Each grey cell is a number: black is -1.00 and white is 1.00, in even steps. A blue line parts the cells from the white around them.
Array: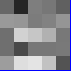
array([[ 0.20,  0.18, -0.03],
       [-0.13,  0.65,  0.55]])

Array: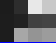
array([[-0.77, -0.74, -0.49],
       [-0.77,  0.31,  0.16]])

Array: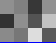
array([[-0.61,  0.12, -0.35],
       [ 0.08, -0.07,  0.73]])

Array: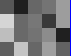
array([[ 0.67, -0.18, -0.07],
       [ 0.49, -0.18, -0.10]])

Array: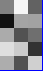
array([[-0.86,  0.29,  0.27],
       [ 0.34, -0.36, -0.13]])

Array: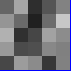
array([[ 0.17, -0.17, -0.75],
       [ 0.39, -0.62, -0.45]])

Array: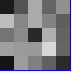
array([[ 0.48,  0.05,  0.34],
       [-0.09,  0.09, -0.68]])

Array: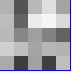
array([[ 0.48, -0.22,  0.85],
       [ 0.45,  0.06,  0.25]])
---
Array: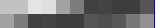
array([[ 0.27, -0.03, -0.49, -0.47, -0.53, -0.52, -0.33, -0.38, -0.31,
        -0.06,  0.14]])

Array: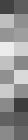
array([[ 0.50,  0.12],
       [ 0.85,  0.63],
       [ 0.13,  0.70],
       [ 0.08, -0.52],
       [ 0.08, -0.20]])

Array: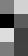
array([[-1.00, -0.29],
       [-0.03, -0.49]])

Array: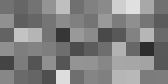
array([[ 0.13, -0.26, -0.20, -0.08,  0.09,  0.00, -0.09,  0.20, -0.03,
         0.12, -0.08, -0.29],
       [ 0.13, -0.01,  0.03, -0.01, -0.14, -0.40, -0.28, -0.14,  0.40,
        -0.19, -0.65, -0.31],
       [ 0.06, -0.17, -0.21, -0.38,  0.73, -0.13,  0.04,  0.00,  0.43,
         0.44, -0.03, -0.02]])

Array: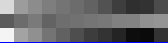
array([[-0.29, -0.15, -0.04, -0.22, -0.14, -0.11, -0.08, -0.06,  0.01,
         0.02,  0.14,  0.16]])

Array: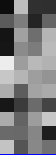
array([[-0.29, -0.02, -0.72, -0.21],
       [-0.83,  0.09, -0.03,  0.46],
       [ 0.56,  0.42,  0.24,  0.16],
       [-0.82, -0.54, -0.16, -0.47],
       [-0.17, -0.18,  0.05, -0.77]])

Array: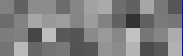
array([[-0.15,  0.02,  0.30,  0.19,  0.23,  0.04,  0.22,  0.02, -0.24,
        -0.61, -0.24, -0.04, -0.07],
       [-0.09,  0.45, -0.19, -0.09, -0.06, -0.35, -0.32,  0.16,  0.09,
         0.41, -0.40, -0.31,  0.39]])
